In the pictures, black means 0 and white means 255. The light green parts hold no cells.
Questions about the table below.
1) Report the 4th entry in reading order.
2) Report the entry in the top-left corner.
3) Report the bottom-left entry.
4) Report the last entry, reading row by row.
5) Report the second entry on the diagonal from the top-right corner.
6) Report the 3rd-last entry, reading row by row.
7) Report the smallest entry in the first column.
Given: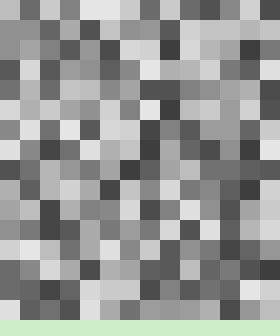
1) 129
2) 189
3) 223
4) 189
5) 182
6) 76
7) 82

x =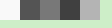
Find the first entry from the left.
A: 249
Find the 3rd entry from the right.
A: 120
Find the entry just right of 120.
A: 64

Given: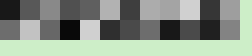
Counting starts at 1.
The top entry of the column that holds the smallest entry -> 80
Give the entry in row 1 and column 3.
137
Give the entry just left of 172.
62
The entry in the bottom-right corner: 131
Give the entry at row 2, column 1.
109
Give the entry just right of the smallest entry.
208
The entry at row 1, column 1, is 24

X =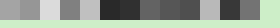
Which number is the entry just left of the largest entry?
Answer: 150
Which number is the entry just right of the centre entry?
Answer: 99
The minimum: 41

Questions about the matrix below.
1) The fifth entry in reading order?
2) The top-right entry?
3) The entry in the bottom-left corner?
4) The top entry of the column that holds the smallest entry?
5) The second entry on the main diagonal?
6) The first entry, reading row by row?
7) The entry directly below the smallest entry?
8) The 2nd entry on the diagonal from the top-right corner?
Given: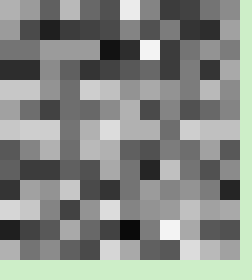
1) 104
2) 139
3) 177
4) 235
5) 74
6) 177
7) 169
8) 45
